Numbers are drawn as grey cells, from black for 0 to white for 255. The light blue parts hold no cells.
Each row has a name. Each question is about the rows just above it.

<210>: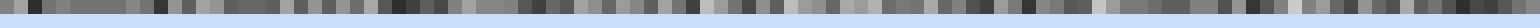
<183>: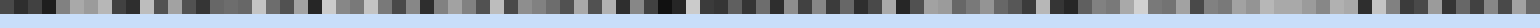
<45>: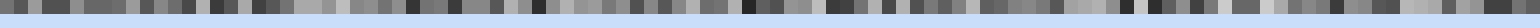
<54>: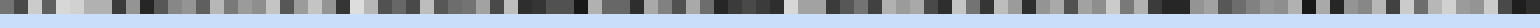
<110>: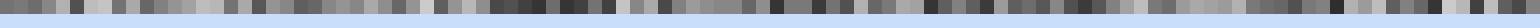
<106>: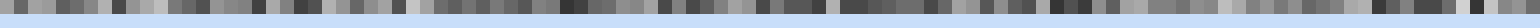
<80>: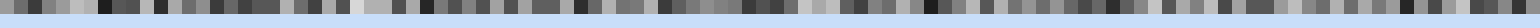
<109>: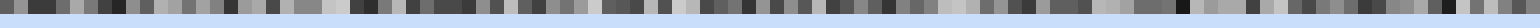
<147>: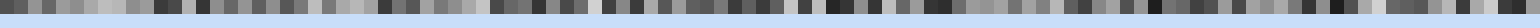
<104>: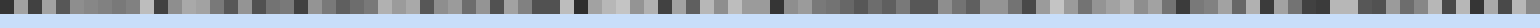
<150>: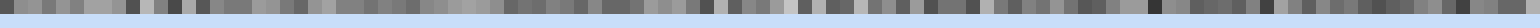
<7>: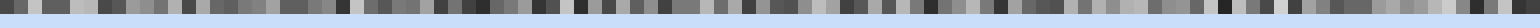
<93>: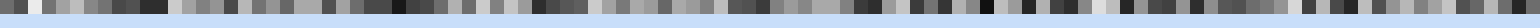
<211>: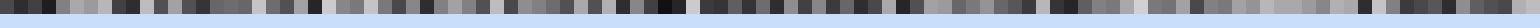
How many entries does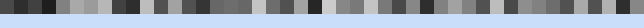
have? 46
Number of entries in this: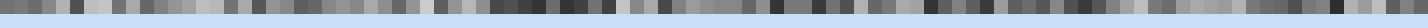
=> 102

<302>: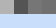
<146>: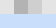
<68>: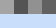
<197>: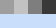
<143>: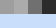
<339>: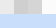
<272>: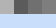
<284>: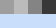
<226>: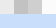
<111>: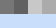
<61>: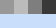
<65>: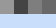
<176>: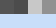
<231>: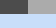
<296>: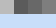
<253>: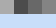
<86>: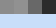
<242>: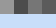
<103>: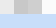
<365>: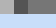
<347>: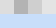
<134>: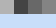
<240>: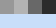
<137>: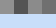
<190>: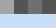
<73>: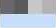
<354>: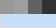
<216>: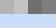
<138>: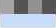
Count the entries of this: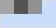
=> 3
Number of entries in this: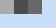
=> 3
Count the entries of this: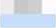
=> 4
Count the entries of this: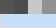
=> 4
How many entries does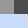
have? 2
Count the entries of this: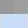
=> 2

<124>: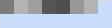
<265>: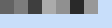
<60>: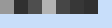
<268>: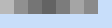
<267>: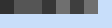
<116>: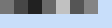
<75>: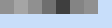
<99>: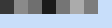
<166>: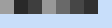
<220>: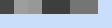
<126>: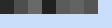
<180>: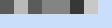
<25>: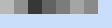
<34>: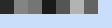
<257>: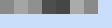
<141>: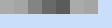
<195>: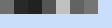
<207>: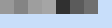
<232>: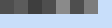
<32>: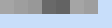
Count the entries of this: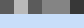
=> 6
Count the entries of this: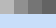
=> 4
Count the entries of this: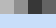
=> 4
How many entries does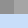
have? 2
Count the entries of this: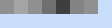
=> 7
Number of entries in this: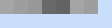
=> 7
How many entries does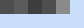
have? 5

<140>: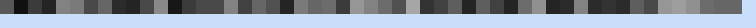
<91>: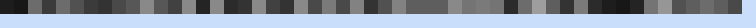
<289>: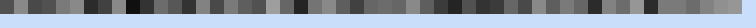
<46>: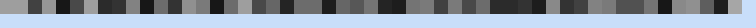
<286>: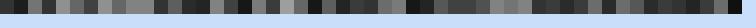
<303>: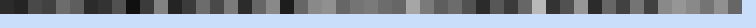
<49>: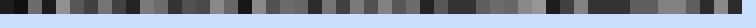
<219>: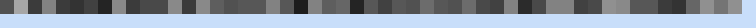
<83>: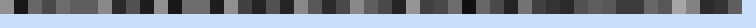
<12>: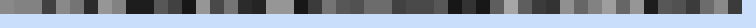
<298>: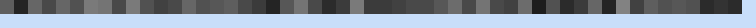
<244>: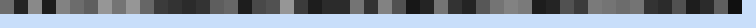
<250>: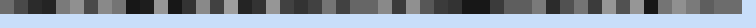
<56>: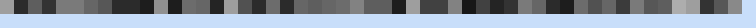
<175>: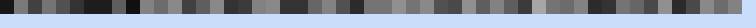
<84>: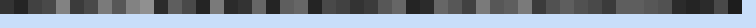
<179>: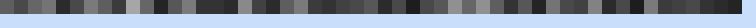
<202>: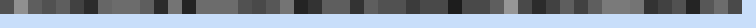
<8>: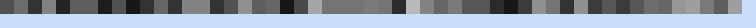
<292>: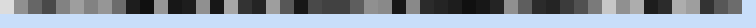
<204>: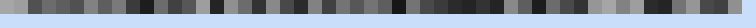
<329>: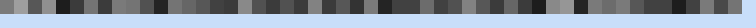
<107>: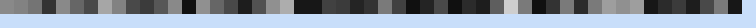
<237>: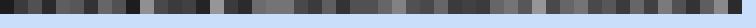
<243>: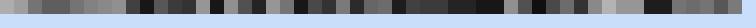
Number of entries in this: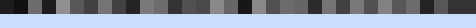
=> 34
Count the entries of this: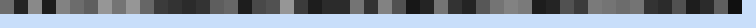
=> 53
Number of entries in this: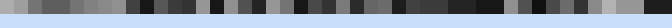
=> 48

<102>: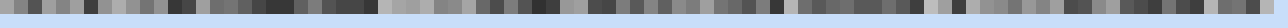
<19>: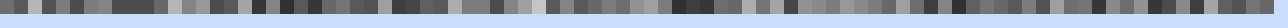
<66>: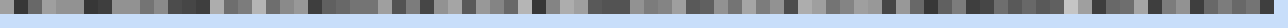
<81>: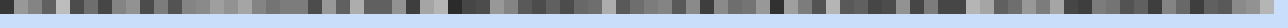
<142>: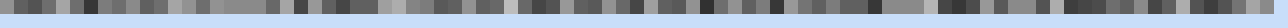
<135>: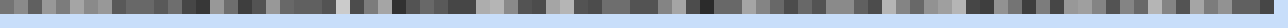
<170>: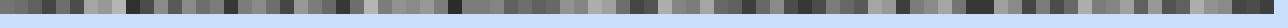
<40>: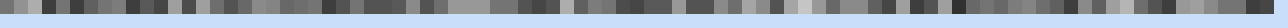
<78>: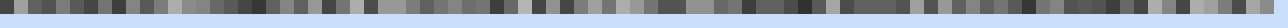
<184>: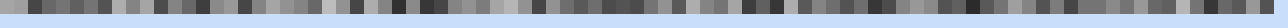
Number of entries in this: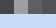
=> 4
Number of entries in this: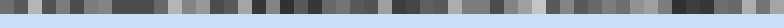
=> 56

